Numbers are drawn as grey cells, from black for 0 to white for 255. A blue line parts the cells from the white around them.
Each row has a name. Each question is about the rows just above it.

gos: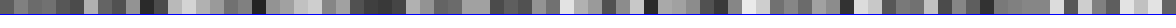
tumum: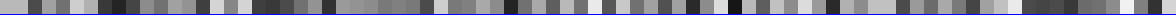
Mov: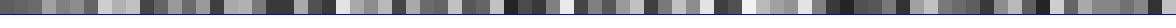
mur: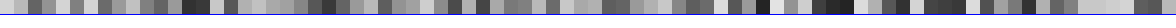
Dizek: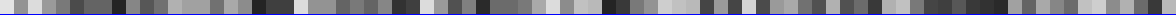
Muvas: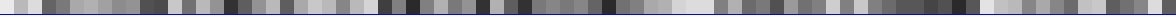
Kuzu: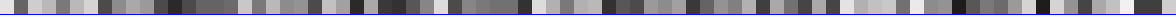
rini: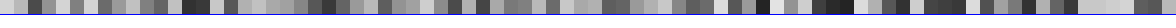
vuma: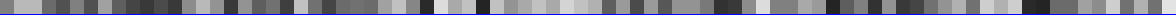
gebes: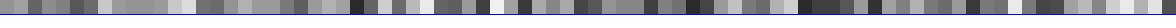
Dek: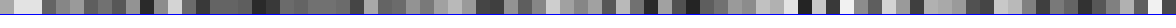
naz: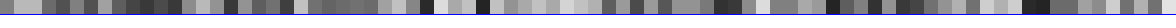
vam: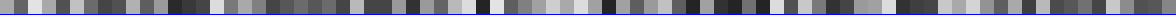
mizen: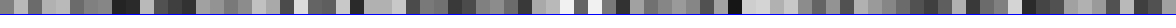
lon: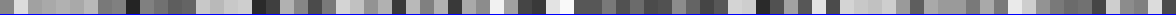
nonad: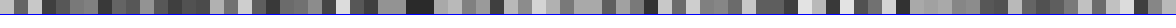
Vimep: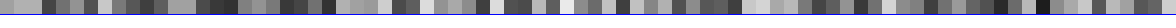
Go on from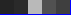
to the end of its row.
[ 50 161 147 121 140 193 169  75 220 100  94 200  42 177 177 200  75 121
 113  57  75 128 140 107  57 169 185 241 100 241 121  50 161 113 134 154
 134  81 161  22 206 212 177 200 140 100 147  81 177 154 134 107  81  63
  94 177  57 107 128 212  42  69  81 161 177 154  81 185  63  81 161]
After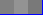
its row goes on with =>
[ 57  69 113  50 177 161 154 206  75  94 220 147 169 140  63 220  81  75
 185  94 234 140 107 193  63 193 134 177  81 140  87  94  63 200 212 169
 185 121  69  94 147  57 113 212 140 128  63 113 154 100  81  42 107 185
  29 140 169 200  87 185 161  87 100 206]
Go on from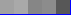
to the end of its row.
[ 81 185 100  81  94 121 193 107 193 220  63 134 185]
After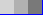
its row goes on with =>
[169 169  94 161 121  50 200 107 206 128 134 107 200  94  94  63 227 185
  57 227  81 113 212  50 169 161 169 134 140  87  81 185 100  81  94 121
 193 107 193 220  63 134 185]
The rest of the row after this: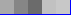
[ 94 113 134 220  94]
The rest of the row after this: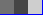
[140 128 220  75]
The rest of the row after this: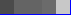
[121 185 140 147  75 193 161  42 169  57  50  87 134 220  75 134 121 113
 113  50 220 177 121 177 185  50  87  75 154 140 161  57 100 147 128 177
  63 169 113  69 169  69 227 177 193 200 113 234 140 147  29  87 121 107
 154 212  29 212 147  69 169 193 241  63  63 206]

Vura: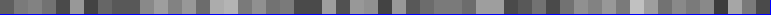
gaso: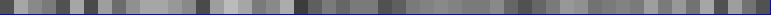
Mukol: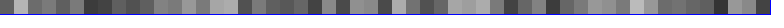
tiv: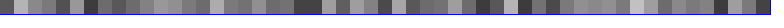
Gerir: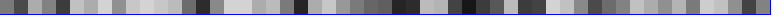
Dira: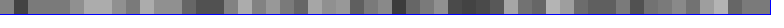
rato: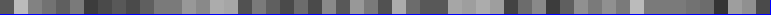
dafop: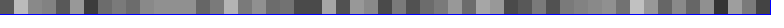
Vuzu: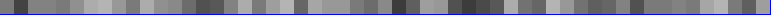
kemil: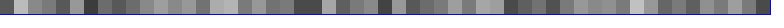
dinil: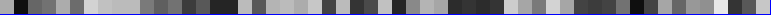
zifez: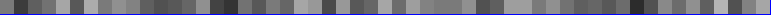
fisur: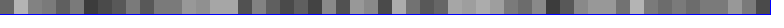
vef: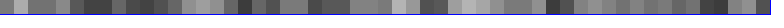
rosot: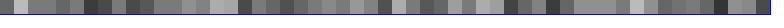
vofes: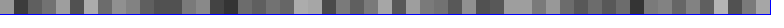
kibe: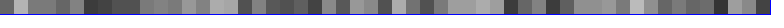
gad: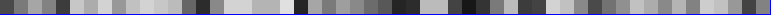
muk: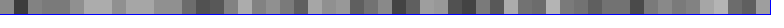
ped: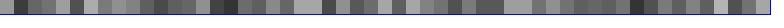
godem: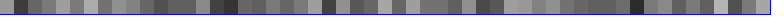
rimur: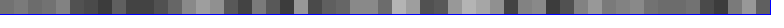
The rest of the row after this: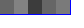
[152 144 122 187 152 108 114 102  95  52 152 137  67]
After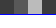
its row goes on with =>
[ 67 211 193 137  74 108 130 193 172 144 180 122 205 193 144  67 130]
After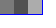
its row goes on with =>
[108  88  88 166 158 172 158  67 108 137  60  95 144 122 144 122 187 122
 122 122 114 108  52 158 144  74]

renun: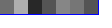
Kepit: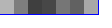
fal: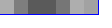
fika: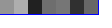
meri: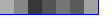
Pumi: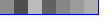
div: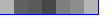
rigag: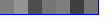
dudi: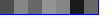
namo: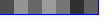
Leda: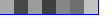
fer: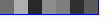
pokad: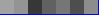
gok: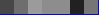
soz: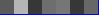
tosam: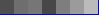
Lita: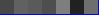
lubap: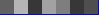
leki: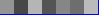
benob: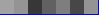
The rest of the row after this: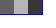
[162 126  55  78]
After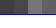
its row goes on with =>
[168]
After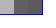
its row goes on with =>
[ 71 126 141 181]
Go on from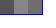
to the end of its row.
[187]
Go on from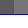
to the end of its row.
[174 162]
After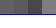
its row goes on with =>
[141 181]
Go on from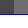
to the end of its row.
[155 141 141  33 118]

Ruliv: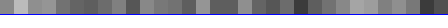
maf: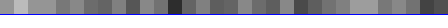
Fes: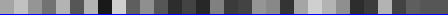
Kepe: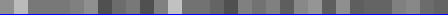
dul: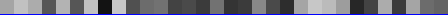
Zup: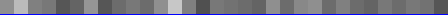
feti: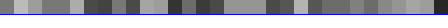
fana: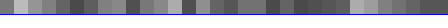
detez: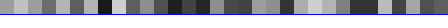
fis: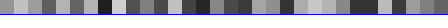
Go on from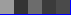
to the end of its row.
[149 149 149  74  86 179  86 108 108 128 108 136 149 165 157  39]
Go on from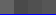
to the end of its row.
[ 94 172 157 128 114 100  86  86]
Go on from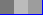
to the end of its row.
[120 120 172  74  67 120  74 165 157  52 108  59  74 149 149 149  74  86
 179  86 108 108 128 108 136 149 165 157  39]
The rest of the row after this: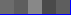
[114 128 157 157 120 136 114  67  80]

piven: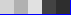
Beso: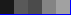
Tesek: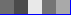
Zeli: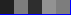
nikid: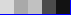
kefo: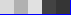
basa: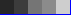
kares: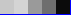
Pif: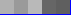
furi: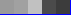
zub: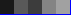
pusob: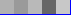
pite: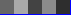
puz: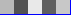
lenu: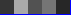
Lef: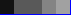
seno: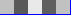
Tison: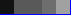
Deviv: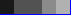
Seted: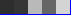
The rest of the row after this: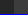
[117 139 206]
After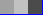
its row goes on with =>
[60]
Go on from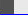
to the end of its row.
[ 95 200]

